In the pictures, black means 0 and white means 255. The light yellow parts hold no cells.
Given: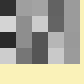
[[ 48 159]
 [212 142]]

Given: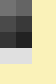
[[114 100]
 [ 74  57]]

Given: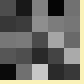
[[77 24]
 [55 60]]

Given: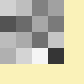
[[209 190]
 [ 83 107]]

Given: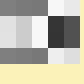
[[127 122]
 [225 204]]

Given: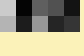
[[203   4]
 [180  28]]

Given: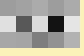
[[157 162]
 [224  88]]

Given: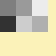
[[127 154]
 [ 50 205]]
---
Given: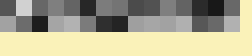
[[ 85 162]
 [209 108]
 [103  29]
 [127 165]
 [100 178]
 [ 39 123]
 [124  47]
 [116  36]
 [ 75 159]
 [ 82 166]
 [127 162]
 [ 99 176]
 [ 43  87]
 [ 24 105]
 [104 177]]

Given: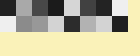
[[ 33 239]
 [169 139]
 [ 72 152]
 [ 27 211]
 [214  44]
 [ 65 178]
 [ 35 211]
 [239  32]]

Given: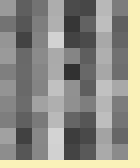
[[154 115 149 154 127 148 134 126 161 141]
 [ 95  86  67 105 106 105 108  96  65  86]
 [115 126 132 139 134 132 162 122 136 135]
 [173 176 210 170 171 193 175 185 211 209]
 [ 75  54  67 133  49 145 144 101  61  68]
 [ 71  98  75  94 104  94 126  86  73  89]
 [184 190 168 175 167 193 182 190 163 170]
 [124  95 101 113 110 168 124 116 102 139]]

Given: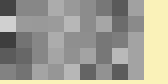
[[ 68 208  62  91 130]
 [135 154 115 103 115]
 [135 153 135 135 164]
 [172 155 172 165 150]
 [153 183 143 145 183]
 [140 140 142 163 100]
 [119 166 119 119 146]
 [ 90 108 125 185  92]
 [161 138 163 163 163]]

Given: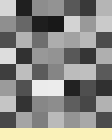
[[215 143  79 221  62 155 197  72]
 [ 31 103 179  49 190  81  51 165]
 [141  30 110 152  91 235 135 126]
 [147  24 173 147 133 236 141 186]
 [ 88 211 162  88 188  34  94 148]
 [ 57 153 184  53 191  79  71 168]
 [181 202  76 175  90  48 178  76]]

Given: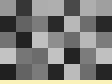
[[152  36 115 195  32]
 [ 54  99  34 118  99]
 [173 124 192 108 123]
 [175  41 142 194  37]
 [ 73 184 108  35 187]
 [174 109 184 124 109]
 [159  40 124 192  37]]

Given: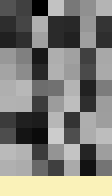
[[ 83  45  32 152 164 175 178  59  77 186 176]
 [ 64  69  47 128 140 184 177  32  20 179 172]
 [  0 176 161  24  39 109  60  28  11  60 104]
 [194  42  42 174 177 113 156 183 204 148  63]
 [120  40  33 161 156 180 190  51  78 196 170]
 [144 150 159  64  74  33  46 174 173  36  18]
 [180  52  46 168 170 124 157 158 189 158 116]]
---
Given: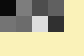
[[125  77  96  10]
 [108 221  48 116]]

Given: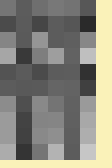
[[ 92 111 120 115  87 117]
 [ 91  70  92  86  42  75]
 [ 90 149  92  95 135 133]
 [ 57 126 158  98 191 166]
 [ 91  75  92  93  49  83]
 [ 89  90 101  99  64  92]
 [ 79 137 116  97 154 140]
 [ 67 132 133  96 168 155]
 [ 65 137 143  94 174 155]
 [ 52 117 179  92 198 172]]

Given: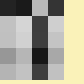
[[ 26 185  52  35]
 [213  61 207 193]
 [209  62 196 192]
 [182  23 168 151]
 [194  62 193 180]]

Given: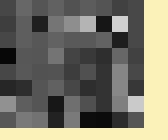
[[103  85  97  82  92  84  65  72  71]
 [ 94  31 117 142 180  22 208  72  62]
 [ 94  87  98  89  89  98  30  72  71]
 [ 87  86 116  68  57  46 103  65   7]
 [ 88  82  83  61  80  51 134  72  71]
 [ 45  85  97  71  46  51 135  55  38]
 [ 94  85  23 111  80  51 127 202 145]
 [121 114  34 122  13  11  44  85  87]]

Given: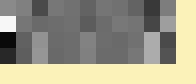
[[128  74 119 113  99 117 113  99  57 125 138]
 [118 106 109 112  92 108 120 116  70 158 247]
 [ 97 146 107 109 130 109 106 113 172  74   9]
 [ 94 150 105 109 128 107 107 119 172  83  40]]

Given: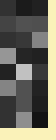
[[ 27  33  50]
 [ 81  79  68]
 [ 56 132  50]
 [ 37  33 150]
 [193  56  34]
 [ 81  34 132]
 [ 81  30  50]
 [142  19  50]]

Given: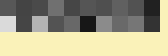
[[ 68  74 112  70  85  79  96  82  33  87]
 [ 69 179  83 104  23 139 105 118  51 218]]
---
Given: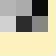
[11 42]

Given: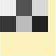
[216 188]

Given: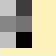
[ 61 132]

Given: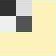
[221 239]

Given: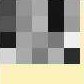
[164  20 148 169]

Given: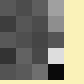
[160  76  79  51]

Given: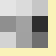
[198 162 211]

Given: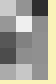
[ 46 239  87]

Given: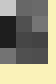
[106  80  30]
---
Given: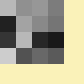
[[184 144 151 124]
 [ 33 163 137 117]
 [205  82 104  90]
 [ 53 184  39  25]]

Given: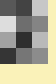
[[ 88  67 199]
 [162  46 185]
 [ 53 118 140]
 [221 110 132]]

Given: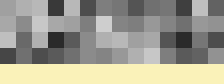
[[168 139 199 168 160 126 206 132 126 152 132 112 152 146]
 [160 176 184  57 184  77 126 118  84 112 118  63 191  98]
 [191 105 176  42  90 139 176 184 160 168  84  42 118  77]
 [ 70 112  77  90 112 139 132 152 176 199 126  90  98 146]]

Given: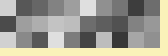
[[ 75 158 174 195 189 109  94  81 130 152]
 [209  87 102 130 158 223 144 117  61 109]
 [209 137  87 223 124  68 189  55 166 144]]

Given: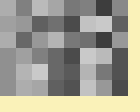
[[144 180 201 104  90 180 120  82]
 [173 128 186 166 120 128  61 136]
 [144 173 166  96  82 194 152  75]
 [173 104 152 180 120 112  61 152]
 [144 160 128 104  75 201 186  82]
 [160 152  96 112  75 194 201  96]]

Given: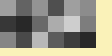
[[133  73 184  92  61  40]
 [159  99 147  79 159 140]
 [ 55  40 105 172 206 125]]
